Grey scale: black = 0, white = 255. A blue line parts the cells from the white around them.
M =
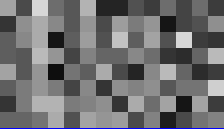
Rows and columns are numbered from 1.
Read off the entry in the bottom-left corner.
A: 101
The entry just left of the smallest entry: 149
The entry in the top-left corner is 163
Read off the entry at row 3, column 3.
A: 171
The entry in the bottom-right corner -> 130
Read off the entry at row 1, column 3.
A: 215
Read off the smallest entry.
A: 14
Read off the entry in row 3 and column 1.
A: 94
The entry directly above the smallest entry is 149
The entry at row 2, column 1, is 52
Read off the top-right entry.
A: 60
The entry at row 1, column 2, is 74
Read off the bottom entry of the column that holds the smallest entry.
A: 171
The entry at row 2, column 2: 143
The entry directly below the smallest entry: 123
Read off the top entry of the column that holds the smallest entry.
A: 109
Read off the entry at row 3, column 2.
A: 136

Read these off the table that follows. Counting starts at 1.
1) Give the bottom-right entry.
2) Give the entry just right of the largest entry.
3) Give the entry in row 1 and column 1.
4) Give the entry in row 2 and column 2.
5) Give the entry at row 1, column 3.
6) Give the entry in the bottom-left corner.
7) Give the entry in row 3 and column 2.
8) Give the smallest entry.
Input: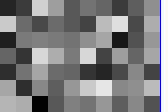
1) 81
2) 135
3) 37
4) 107
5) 208
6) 180
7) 122
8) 2

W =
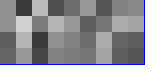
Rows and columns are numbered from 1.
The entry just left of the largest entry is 144
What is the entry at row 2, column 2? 209
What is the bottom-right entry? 85
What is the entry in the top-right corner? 137
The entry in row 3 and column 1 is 93
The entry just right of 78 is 109
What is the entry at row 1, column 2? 58
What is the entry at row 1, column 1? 144
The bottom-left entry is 101
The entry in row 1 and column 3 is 187
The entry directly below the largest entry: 180
